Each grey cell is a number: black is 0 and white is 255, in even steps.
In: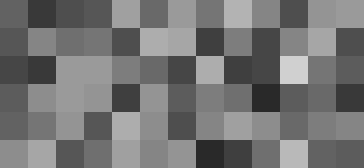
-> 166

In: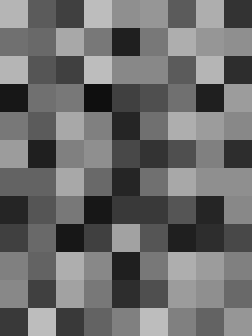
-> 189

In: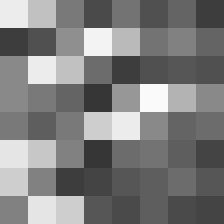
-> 229

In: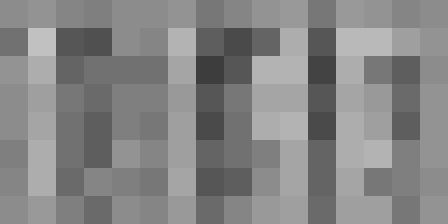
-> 153

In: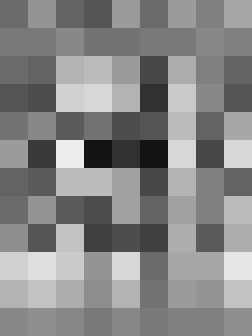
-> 142

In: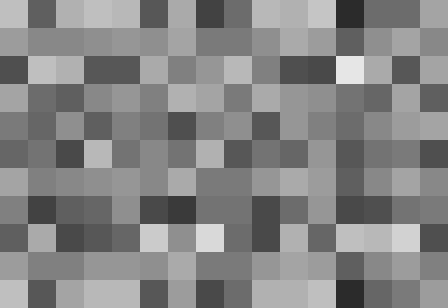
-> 87

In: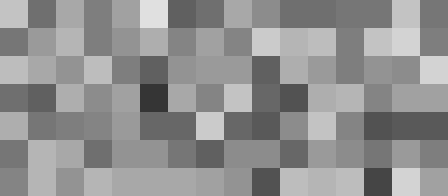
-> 181

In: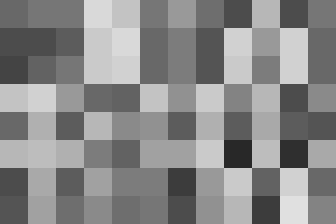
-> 161

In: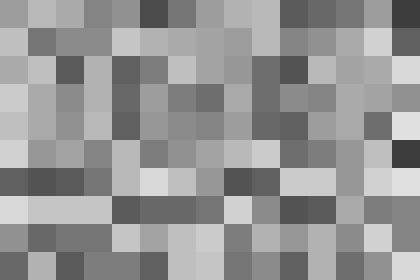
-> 178
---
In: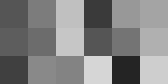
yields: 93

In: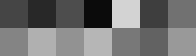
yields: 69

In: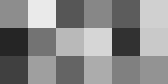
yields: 37

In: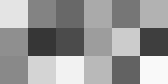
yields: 143

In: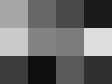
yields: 202

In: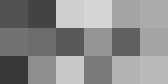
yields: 114

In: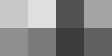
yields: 201

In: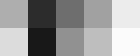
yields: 174
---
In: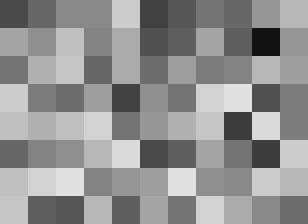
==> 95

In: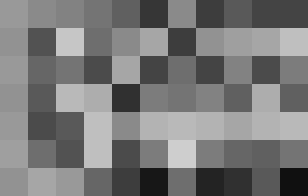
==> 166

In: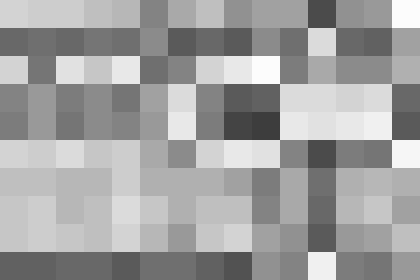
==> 97

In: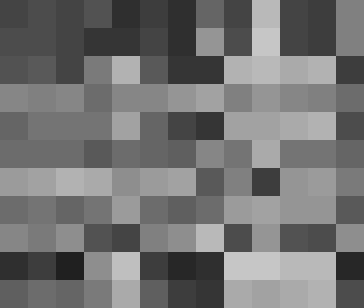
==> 108

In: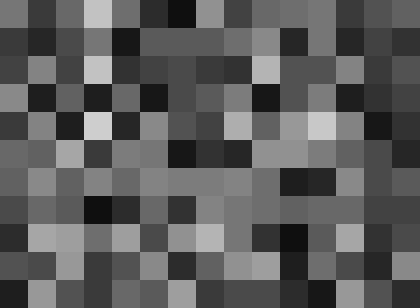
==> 152
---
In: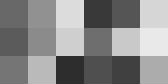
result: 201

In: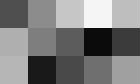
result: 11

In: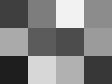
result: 76

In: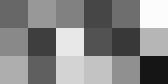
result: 56

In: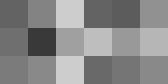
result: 153

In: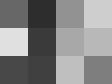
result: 168

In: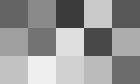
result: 72
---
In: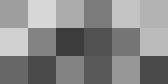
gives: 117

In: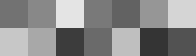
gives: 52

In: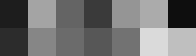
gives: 218

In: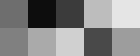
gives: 73

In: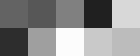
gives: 201

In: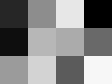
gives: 171

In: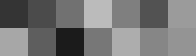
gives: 134

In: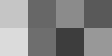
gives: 61
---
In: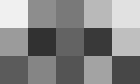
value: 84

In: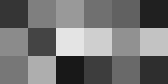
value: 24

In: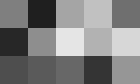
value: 103

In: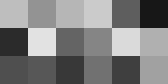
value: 56

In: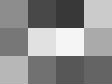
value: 87

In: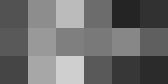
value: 207
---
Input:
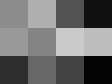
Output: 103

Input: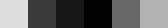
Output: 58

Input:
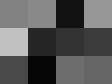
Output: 6

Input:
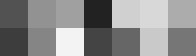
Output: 133

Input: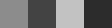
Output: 67

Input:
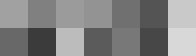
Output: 59

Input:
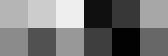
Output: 81

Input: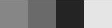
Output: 106

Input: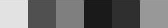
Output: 80
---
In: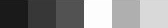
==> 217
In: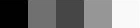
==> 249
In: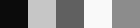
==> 140
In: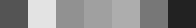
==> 34
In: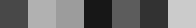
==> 203
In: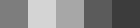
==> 60
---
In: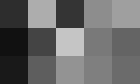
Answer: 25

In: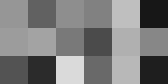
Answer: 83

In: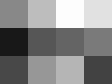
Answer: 72

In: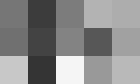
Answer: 200

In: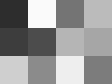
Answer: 207

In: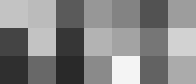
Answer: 47

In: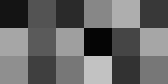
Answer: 143

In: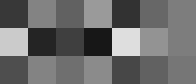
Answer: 78

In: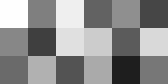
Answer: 106
